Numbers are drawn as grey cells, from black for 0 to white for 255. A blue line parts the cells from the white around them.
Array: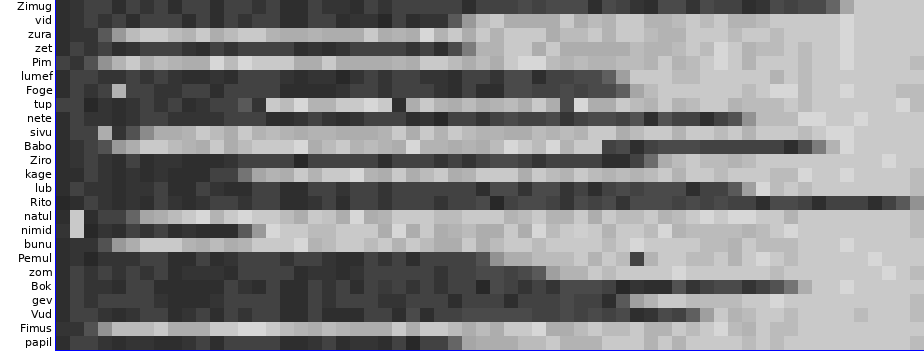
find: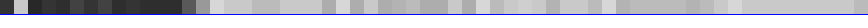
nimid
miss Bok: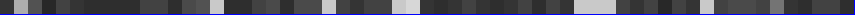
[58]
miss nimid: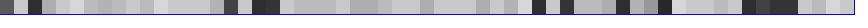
[207]
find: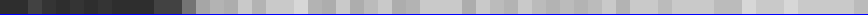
kage
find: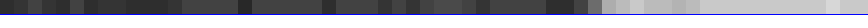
Ziro
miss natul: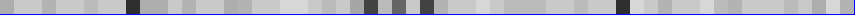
[194]

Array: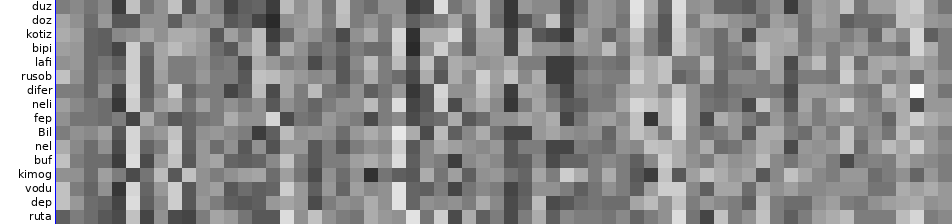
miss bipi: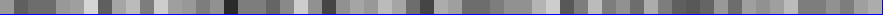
[199]
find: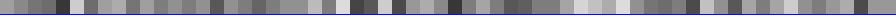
neli
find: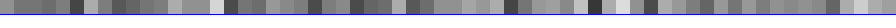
fep
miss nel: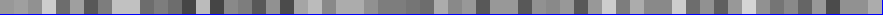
[82]
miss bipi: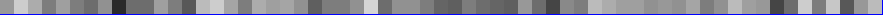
[180]
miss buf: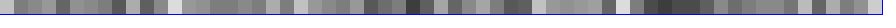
[131]

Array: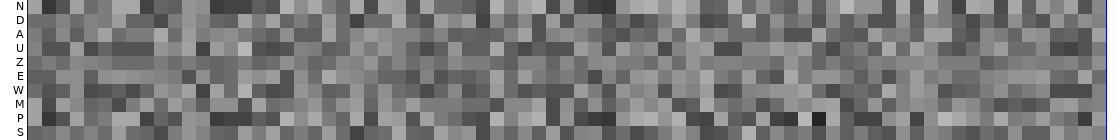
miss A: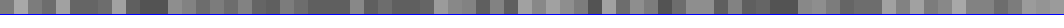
[89]
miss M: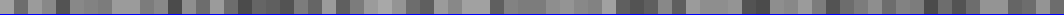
[117]

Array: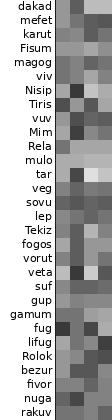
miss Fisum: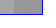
[143]
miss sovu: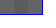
[87]
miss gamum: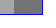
[158]
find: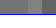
rakuv

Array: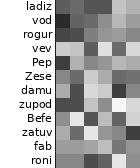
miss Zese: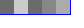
[113]
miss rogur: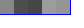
[127]
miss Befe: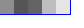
[209]
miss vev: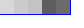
[224]
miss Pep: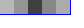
[177]
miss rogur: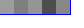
[70]
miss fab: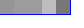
[164]

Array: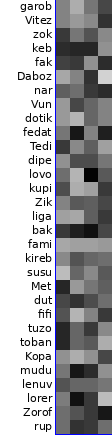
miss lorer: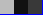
[124]
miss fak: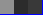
[65]

